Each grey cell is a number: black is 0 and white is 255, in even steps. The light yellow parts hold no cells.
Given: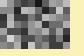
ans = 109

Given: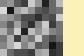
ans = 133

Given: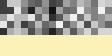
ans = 229

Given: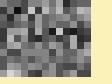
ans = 86

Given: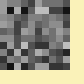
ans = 52
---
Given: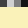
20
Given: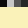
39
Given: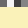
132
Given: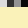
9
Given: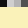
81
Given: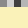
181
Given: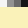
21
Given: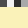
169
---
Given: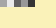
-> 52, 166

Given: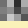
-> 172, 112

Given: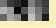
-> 59, 101

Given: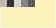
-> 91, 187

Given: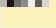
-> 212, 183

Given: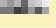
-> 236, 119

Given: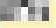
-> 193, 114

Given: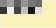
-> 107, 53

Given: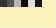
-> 22, 51

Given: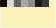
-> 57, 11
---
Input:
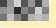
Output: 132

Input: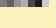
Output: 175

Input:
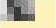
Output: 57

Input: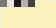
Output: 28

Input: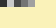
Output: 74

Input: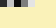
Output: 14

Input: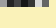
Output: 22

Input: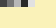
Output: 183

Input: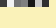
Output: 128
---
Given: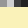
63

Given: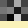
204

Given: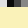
66

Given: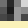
153

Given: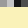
23

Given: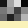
92

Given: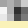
74
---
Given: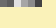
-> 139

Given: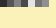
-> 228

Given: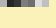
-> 110

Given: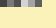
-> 163

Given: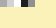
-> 144

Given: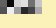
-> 113

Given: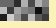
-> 75

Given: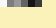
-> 22

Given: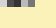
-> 118
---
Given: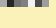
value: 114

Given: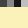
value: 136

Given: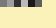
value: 95

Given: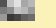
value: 83

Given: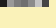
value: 111

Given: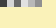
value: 144

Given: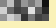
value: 52
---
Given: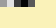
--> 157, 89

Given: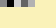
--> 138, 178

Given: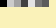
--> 0, 92

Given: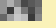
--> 148, 134

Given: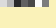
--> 219, 124

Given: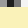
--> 155, 244

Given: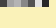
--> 66, 39
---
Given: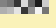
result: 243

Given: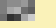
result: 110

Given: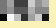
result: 134

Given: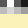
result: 188

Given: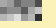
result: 168

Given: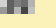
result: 69
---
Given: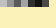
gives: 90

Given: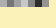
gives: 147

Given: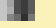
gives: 106

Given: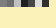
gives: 110

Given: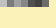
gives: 123

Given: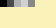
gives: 136
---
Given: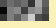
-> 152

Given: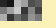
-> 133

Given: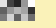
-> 165

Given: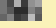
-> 130

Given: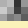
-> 63

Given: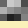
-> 130

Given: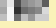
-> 136

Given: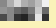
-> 202

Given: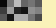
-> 144

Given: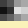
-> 224
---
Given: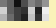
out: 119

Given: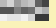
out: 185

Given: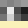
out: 142

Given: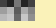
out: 65

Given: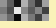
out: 147

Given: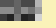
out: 85

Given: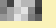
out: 135

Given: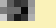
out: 176

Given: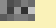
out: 138

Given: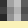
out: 51
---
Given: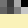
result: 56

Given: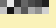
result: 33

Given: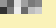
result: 93

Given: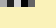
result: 34

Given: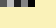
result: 33

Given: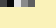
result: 68

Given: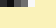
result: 43
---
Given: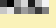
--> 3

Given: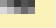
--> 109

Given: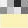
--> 173

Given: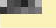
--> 80

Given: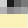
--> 27

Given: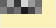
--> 170

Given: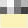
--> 251

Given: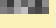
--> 60

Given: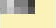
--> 212
